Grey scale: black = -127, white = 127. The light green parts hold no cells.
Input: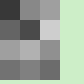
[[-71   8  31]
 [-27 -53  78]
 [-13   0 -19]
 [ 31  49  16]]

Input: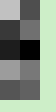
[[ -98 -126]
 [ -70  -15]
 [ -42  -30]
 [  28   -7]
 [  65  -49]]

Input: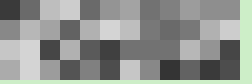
[[-69 -21  62  77 -21  20  35 -13   0  28  14  14]
 [  8  55  35 -29  49  84  62  -7 -21  -7  49  77]
 [ 43  84  28 -43   0 -50  70   8 -75 -29 -69 -50]
 [ 70  84 -57  49 -37 -63 -13 -13 -13  55  20 -57]]

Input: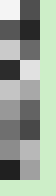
[[-95  32]
 [-83  97]
 [-41 -89]
 [-16 -55]
 [ 12  56]
 [ 24 -28]
 [ 68  40]
 [ 74 -22]
 [116 -48]]

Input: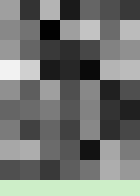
[[ -48  -41  -70  -33  -12   45   24]
 [ -26  -20   -4  -41    2  -76  -95]
 [  -4  -62  -26  -62    8  -82  -56]
 [   8  -12 -125   31   67  -20   59]
 [  16  -33   31  -48    8  -95  -48]
 [  24  -26  -70  -82  -56    2   16]
 [  31  -76   52 -101  -26  -48  -70]
 [  39   45  -20  -41 -109   39   -4]
 [ 114   80 -101  -88 -117   52   59]]

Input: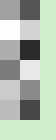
[[ -3 104]
 [ 32 -42]
 [ 46 -84]
 [ 60 -56]
 [ 75  10]
 [126  83]]

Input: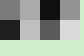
[[ -96   63  -37   89]
 [  -4   42 -111   19]]
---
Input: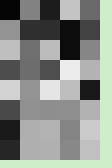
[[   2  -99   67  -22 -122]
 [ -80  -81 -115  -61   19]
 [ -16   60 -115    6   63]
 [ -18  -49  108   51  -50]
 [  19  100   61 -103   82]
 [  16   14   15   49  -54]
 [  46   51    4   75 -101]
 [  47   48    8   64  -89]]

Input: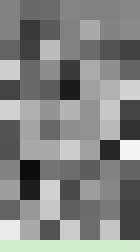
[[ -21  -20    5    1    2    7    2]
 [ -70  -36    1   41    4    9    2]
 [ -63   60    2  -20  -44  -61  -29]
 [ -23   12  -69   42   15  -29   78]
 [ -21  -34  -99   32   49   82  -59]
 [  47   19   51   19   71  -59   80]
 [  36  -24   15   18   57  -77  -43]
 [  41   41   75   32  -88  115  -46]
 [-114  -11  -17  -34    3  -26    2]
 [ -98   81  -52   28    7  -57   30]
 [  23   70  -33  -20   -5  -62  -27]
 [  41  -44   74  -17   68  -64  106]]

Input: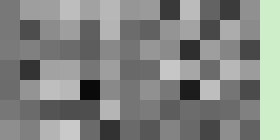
[[  30   31   61   34   55   22   26  -70   59  -28  -68   16   -7]
 [ -50   12   30  -32   52  -19  -30   20   35  -55   44   11   -7]
 [   0  -13  -20  -34    8  -11   22   11  -81   30    5  -56   -5]
 [ -76   34   36   -9   30  -22  -20   70   39  -20   55   28  -18]
 [  20   62   56 -117    9  -10   16   -7  -99   62  -10  -52  -19]
 [ -20  -43  -49  -49   53  -10   -4  -34  -19  -24  -20    0   -8]
 [   0   52   73  -21  -77  -21  -40    3  -22  -57   14  -29   14]]

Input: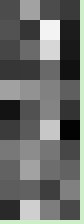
[[  34  -51  -69  -51]
 [ -74  115  -99  -45]
 [ -21   87 -102  -57]
 [ -72  -22 -110  -73]
 [  18    1  -32   33]
 [ -46    4  -76 -108]
 [ -37   71 -124  -68]
 [  12   -9  -56   -7]
 [  34  -18  -29  -29]
 [ -30  -65    0  -34]
 [  79   -2  -55  -86]]

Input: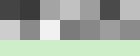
[[-69  36  65  30 -53  63 -59]
 [ 10 113  -4   8  29  11  77]]

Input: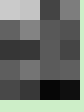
[[  68  -59   -2   74]
 [   3  -39  -45  -29]
 [ -72  -37  -58  -73]
 [ -11  -36  -32  -33]
 [ -72 -121 -112  -55]]

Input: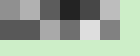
[[ 49 -35 -92 -56  61  16]
 [-39  41 -16  94   1 -39]]

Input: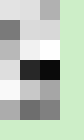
[[  96   49   99]
 [  90   88   -5]
 [ 113  126   56]
 [ -88 -117   94]
 [  72   38  121]
 [ -17    0   44]]
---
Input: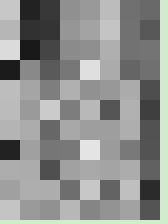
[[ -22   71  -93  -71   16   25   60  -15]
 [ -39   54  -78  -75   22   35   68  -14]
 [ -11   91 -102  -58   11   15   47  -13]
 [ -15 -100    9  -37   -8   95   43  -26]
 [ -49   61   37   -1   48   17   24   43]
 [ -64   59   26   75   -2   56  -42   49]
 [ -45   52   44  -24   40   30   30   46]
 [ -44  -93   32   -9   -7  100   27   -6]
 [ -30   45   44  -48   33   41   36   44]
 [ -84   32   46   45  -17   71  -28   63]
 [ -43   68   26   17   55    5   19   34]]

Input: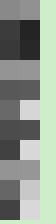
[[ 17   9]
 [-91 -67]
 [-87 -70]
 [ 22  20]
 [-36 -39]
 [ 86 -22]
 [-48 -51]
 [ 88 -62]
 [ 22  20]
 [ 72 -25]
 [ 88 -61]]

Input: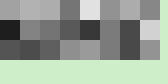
[[  7  34  50  45 -10  97  18  44]
 [ 82 -97   3 -11 -38 -71  -4 -54]
 [ 19 -43 -51 -32  15  26  -4 -54]]

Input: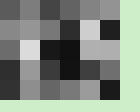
[[  19  -36   -2  -58  -28    3]
 [ -96    8   21   -7  -82   78]
 [  47  -19   91 -103 -110   48]
 [ -16  -80   25  -68 -109  -64]
 [-101  -77   14  -25   -6   27]]

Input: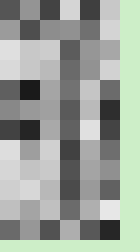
[[  72  -42   20  -60   85  -64]
 [  84   27  -49   13   17  -15]
 [  39   95   72   76  -35   22]
 [  82   89   71   58  -21   18]
 [ -20  -32 -101   37  -13   69]
 [ -81    8   25   32  -37   58]
 [ -59  -61  -90   41  -30   96]
 [ -17   93   30   80  -62   43]
 [  16   86   67   73  -45   36]
 [ -30   79   87   56  -52   26]
 [ 103   63   36   64  -20   47]
 [ -89  -21   23  -45   46  -39]]

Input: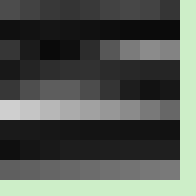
[[ -74  -51  -61  -71  -75  -70  -61  -56  -60]
 [-116 -111 -109 -106 -108 -110 -113 -115 -116]
 [   3  -73 -100 -117 -112  -83  -40   -4   11]
 [ -90 -103  -91  -82  -79  -78  -84  -87  -90]
 [-104  -72  -49  -34  -34  -51  -75  -98 -109]
 [ -24   79   69   55   43   33   23   11   -6]
 [-109 -101 -102 -104 -106 -107 -107 -108 -108]
 [ -96 -112 -106 -102  -98  -98  -97  -96  -96]
 [  -6  -32  -30  -26  -23  -19  -15  -12   -8]]

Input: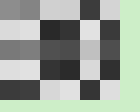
[[ 84  13   4  80  79 -67]
 [-69  90  95 -86 -75  98]
 [-49  -6  -1 -47 -51  64]
 [-79  94  97 -75 -84  89]
 [ 94 -68 -65  87  97 -74]]
